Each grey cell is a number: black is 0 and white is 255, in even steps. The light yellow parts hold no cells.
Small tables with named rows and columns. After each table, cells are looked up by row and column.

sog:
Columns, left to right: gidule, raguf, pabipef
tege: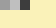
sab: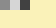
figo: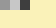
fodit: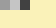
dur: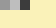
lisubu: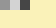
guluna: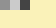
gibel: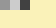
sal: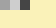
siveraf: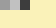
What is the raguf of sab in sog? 214
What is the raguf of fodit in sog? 197
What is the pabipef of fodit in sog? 65
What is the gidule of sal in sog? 162
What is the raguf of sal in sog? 206
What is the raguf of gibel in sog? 204
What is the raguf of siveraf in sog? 193
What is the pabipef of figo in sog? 62
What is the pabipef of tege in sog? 61
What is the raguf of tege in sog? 191

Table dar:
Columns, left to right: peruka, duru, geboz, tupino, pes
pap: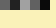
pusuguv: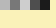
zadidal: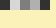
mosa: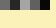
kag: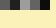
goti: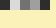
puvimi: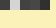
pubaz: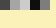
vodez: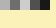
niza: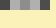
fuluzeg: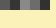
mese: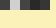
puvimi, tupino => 71
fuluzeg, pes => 49
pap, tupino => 97
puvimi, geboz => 66
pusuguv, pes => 27
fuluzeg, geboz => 137
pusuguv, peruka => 184
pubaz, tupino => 14
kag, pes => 12
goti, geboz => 114

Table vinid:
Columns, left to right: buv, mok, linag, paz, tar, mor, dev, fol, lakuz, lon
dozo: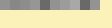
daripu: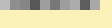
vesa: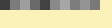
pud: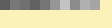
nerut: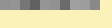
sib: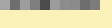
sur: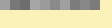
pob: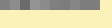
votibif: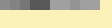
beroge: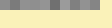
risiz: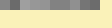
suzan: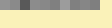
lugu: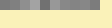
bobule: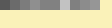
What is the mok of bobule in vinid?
107
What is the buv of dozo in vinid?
146
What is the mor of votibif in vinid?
160
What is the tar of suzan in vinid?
136
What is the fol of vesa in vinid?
125
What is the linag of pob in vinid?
107
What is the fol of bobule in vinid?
128
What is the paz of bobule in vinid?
143
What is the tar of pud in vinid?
117
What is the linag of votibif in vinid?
118
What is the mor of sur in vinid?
138
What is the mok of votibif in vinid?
131
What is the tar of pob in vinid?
138

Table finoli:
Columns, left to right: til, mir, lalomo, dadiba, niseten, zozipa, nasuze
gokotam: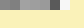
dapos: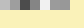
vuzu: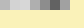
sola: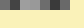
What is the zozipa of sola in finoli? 58
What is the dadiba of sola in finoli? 153
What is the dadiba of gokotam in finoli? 158
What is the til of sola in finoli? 111
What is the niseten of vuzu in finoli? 141
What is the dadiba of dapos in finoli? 133
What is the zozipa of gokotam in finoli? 90
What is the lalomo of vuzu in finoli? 215
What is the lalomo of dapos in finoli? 76
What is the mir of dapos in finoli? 158
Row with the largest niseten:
dapos

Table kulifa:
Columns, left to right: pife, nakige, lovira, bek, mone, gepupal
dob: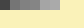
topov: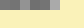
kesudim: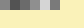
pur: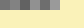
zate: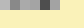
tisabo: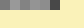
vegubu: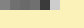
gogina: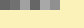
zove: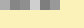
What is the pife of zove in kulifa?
173
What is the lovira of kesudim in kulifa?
107
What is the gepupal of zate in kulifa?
163
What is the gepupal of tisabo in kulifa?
72
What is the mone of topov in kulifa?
116
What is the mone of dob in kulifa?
165
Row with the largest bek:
zove

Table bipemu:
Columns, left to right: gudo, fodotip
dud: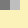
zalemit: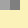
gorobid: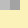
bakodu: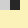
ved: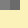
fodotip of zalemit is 127
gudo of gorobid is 189
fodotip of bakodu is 39
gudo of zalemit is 163
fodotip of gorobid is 163
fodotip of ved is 107
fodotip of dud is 190
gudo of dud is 121
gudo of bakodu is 208

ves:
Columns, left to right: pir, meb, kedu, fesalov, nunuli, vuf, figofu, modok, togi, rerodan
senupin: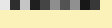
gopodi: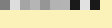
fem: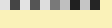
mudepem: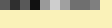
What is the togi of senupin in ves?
23
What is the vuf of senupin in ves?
142
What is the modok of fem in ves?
32
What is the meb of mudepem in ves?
47
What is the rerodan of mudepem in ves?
127
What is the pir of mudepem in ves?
89
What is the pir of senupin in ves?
231
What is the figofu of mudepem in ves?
160
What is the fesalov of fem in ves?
85
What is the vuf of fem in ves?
121
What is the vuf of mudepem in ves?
206
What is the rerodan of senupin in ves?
56
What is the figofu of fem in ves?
191

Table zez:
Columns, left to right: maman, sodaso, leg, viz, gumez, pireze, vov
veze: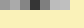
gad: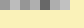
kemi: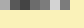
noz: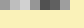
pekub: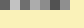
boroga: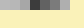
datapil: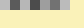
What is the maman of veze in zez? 153
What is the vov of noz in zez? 158
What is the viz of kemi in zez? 108
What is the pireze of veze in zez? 188
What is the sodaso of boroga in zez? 183
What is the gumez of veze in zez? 127
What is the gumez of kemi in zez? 124
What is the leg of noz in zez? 209
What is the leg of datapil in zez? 183

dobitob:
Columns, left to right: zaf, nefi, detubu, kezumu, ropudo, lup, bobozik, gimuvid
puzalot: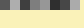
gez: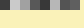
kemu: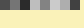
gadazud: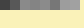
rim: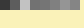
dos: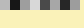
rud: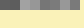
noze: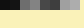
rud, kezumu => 151
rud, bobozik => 152
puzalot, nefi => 174
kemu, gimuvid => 65
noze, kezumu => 131
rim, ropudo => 117
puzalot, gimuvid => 171
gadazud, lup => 119
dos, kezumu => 216
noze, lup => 62
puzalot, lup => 47
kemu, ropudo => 131
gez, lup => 183
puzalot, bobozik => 71
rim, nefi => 93
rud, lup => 123
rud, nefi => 93

